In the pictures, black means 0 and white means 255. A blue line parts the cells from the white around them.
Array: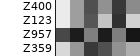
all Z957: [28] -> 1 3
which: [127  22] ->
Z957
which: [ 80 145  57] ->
Z400
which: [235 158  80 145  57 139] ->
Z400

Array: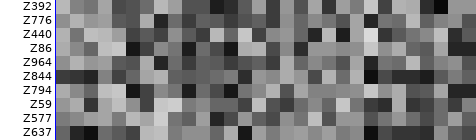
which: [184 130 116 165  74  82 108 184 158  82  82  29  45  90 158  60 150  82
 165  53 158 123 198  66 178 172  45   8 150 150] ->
Z392
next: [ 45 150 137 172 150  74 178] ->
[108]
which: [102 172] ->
Z637
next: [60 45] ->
[172]

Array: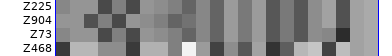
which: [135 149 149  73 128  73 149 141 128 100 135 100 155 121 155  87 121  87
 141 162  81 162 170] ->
Z225
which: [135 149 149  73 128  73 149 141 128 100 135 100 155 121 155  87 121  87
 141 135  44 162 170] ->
Z73
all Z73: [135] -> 0 10 19

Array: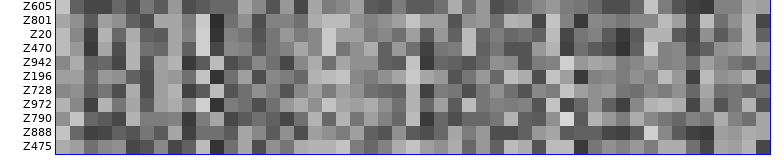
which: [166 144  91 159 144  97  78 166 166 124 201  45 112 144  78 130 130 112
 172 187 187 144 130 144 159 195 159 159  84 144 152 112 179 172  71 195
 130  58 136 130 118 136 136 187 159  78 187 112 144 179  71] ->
Z801
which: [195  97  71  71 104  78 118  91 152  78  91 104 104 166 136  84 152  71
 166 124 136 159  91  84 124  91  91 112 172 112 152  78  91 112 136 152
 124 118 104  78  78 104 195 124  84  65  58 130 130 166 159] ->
Z605
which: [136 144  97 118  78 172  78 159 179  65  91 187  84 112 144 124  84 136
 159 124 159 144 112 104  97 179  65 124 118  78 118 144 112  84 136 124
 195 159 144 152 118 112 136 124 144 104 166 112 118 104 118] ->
Z728
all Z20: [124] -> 17 22 31 48
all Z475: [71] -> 5 8 46 50

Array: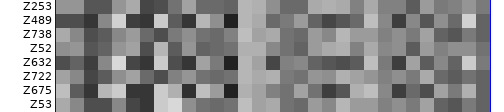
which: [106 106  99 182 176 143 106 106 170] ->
Z253
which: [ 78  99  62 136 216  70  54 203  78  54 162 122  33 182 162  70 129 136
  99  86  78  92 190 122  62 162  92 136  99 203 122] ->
Z632
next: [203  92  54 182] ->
[143]
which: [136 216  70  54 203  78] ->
Z632
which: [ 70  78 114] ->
Z253
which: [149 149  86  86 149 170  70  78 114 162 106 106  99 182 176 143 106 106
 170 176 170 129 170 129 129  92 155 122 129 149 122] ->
Z253
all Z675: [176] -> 8 13 21 29

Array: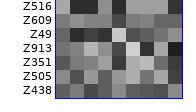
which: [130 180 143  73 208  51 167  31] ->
Z913
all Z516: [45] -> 1 2 4
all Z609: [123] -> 0 5
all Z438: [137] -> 4 8
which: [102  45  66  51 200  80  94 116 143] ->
Z49

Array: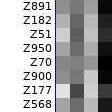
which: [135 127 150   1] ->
Z70
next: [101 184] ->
[32]

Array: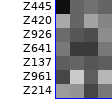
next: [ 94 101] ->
[86]
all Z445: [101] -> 1 3
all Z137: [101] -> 1
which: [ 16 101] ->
Z445
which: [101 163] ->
Z420
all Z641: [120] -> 0 3

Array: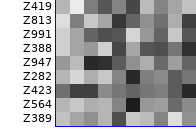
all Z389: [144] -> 2 9
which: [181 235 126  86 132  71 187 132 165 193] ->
Z419
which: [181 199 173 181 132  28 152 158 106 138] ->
Z564
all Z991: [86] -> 4 9
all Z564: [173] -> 2
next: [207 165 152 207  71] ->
[165]

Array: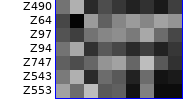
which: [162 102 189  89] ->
Z747
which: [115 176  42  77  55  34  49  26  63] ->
Z490

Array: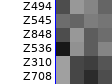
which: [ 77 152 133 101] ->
Z494
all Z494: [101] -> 3
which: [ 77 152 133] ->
Z494
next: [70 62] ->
[85]
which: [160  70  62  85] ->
Z310
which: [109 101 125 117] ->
Z545
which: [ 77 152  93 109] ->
Z848

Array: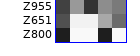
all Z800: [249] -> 1 2 4
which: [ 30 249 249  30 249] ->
Z800
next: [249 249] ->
[30]

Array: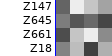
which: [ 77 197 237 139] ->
Z661
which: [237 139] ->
Z661
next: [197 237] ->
[139]
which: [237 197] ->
Z147
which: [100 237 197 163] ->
Z147

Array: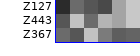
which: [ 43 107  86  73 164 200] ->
Z127
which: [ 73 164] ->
Z127
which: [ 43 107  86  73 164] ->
Z127
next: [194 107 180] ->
[164]
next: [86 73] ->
[164]
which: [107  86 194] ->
Z367

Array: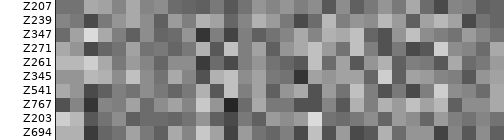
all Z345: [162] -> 14 18 20 21 25 31
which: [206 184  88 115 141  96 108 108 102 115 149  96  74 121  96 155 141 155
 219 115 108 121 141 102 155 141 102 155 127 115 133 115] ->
Z203
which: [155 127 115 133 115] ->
Z203
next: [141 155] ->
[219]
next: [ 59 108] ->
[74]
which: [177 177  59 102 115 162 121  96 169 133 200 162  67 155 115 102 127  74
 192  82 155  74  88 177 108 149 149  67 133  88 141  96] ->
Z694

